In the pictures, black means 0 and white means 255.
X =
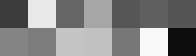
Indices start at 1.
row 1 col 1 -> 60
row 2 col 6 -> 248
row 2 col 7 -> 12
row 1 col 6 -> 95

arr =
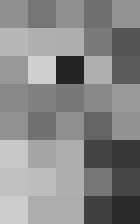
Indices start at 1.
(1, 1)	143
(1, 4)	110
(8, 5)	43
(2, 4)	122
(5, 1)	145
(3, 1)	152
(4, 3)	120
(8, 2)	172
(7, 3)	174
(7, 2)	189
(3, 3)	36
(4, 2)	129

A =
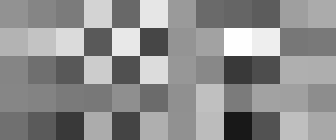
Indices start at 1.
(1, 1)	146
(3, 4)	204
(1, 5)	104
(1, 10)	92
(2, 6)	70
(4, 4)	120
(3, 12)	174
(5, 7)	145
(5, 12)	168
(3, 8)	136
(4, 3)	122
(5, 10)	82
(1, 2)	133
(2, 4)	89
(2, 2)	195
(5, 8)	188
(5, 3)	57
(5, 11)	191

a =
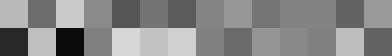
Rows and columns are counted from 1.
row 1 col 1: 185
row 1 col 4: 138
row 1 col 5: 85
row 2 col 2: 191
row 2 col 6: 194
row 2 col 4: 128
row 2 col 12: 129
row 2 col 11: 137
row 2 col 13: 190
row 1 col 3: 203

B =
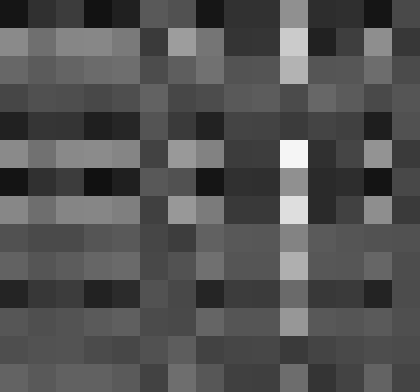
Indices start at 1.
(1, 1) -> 21
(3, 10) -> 84
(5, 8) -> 34
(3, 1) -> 103
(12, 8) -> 101
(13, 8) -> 66
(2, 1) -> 138
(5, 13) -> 64
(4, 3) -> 78
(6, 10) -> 61
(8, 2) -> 110
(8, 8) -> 123
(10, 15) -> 77
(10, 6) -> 72
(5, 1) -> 33
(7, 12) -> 42
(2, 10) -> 53
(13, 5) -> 71
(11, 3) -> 60
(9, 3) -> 74
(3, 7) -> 94
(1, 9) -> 49
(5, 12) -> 68
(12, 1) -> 86
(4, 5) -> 78
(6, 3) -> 137
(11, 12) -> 56
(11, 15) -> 76
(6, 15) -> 58
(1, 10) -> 49
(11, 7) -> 72

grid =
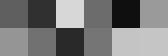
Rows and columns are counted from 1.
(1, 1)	95
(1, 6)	154
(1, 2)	48
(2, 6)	197

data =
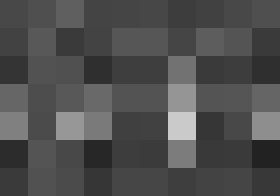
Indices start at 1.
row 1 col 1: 72
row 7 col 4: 54
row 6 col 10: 34
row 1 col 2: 79
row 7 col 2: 81
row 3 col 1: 52
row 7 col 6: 70
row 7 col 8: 67
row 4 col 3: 88
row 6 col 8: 57
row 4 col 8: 84
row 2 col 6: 86
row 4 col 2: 77
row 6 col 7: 124
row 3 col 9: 61
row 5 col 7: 202
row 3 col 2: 82
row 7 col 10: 56
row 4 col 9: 85
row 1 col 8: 65

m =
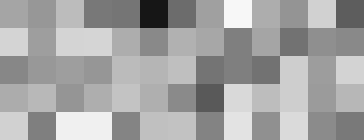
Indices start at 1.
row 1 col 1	165
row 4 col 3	149
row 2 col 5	173
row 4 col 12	155
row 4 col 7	138
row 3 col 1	135
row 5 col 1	209
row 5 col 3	240
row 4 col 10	189
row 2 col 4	213
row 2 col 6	137
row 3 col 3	158
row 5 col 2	127
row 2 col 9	127
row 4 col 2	184
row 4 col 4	174
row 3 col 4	150
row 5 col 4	240
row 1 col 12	209
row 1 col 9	247

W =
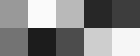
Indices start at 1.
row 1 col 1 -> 153
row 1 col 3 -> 185
